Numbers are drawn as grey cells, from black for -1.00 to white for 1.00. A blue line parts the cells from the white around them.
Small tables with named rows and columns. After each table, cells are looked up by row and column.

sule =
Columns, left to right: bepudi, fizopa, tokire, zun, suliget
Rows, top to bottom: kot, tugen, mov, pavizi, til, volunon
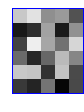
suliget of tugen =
0.14
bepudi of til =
0.57
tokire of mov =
0.30
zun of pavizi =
0.46
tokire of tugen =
0.27
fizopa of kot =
0.77
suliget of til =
-0.42
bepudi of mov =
-0.49
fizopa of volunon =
-0.72
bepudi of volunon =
-0.55

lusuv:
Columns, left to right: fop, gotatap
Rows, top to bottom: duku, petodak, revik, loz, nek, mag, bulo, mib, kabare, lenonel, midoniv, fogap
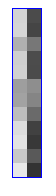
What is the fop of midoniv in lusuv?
0.57
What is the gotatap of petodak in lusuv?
-0.46
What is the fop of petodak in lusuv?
0.68
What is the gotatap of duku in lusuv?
-0.41
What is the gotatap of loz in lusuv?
-0.40
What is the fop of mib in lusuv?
0.48
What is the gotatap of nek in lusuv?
-0.41
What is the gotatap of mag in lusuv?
0.11
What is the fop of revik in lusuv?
0.38
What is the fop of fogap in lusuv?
0.82
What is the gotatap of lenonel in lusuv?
-0.56
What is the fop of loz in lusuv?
0.62
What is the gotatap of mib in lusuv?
-0.17

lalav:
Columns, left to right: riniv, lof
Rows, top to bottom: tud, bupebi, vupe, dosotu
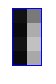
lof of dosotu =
0.32
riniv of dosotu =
-0.92
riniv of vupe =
-0.84
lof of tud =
-0.05
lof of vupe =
0.51
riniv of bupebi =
-0.91
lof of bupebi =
0.35
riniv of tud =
-0.86
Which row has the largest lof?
vupe

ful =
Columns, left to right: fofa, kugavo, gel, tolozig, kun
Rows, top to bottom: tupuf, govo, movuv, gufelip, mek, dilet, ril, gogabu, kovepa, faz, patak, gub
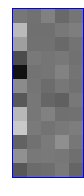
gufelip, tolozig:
-0.06
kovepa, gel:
-0.10
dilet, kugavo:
-0.08
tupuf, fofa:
-0.07
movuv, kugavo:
-0.11
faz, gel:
-0.04
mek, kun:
-0.09
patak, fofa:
0.14
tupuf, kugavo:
-0.11
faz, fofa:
-0.23
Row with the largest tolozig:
faz

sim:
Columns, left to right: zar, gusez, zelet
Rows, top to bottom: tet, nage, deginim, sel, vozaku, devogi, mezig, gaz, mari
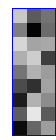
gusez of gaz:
0.81
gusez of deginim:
0.29
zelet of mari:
0.24
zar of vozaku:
-0.09
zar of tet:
0.57
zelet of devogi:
0.27
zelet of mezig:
0.10
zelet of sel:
-0.51
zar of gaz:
-0.27
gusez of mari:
-0.20
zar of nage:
-0.01
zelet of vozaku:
0.22
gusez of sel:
0.61

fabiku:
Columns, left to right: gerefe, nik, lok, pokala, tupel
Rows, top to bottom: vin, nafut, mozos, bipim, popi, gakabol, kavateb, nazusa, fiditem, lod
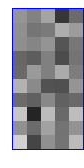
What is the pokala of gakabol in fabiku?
-0.37
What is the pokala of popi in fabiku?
0.34
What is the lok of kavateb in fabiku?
0.07
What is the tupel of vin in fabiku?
-0.16
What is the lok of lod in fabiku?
0.13
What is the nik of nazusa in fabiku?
-0.72
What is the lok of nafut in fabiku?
-0.04
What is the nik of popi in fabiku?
0.21
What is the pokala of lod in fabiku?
-0.09
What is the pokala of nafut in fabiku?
0.36
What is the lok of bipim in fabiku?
0.00
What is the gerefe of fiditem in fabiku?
0.14
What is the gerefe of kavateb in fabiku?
-0.16
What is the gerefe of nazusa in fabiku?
0.55
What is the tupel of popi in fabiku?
-0.02
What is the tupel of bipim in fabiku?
-0.09
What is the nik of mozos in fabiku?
0.04
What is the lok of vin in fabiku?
0.29
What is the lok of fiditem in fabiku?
0.27

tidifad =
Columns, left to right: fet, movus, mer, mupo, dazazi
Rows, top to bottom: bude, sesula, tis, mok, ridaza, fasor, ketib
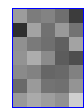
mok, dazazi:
-0.39
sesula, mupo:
0.20
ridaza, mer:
-0.20
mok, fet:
0.15
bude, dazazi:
-0.53
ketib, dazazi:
0.62
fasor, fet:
-0.18
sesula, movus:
0.28
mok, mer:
0.09
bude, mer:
0.03
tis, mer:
-0.13
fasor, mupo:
-0.12
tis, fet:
0.13
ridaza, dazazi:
0.01
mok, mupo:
-0.28
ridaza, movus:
0.02
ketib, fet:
0.20
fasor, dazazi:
0.16
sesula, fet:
-0.64
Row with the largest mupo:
sesula

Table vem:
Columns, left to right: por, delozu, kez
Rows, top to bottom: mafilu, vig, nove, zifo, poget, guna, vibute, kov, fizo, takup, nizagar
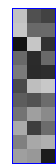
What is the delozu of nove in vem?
0.55
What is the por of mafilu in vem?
0.52
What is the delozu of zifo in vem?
-0.66
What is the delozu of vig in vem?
-0.18
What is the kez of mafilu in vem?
-0.48
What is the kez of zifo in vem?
-0.18
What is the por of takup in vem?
0.00
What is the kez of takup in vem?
0.38
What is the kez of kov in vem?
0.08
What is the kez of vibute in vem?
-0.15
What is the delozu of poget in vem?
-0.67
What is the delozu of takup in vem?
0.32
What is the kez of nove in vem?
-0.61
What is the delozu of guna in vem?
0.49
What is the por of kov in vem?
-0.10
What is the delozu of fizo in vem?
-0.51
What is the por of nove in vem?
-0.85
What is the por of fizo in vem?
0.33

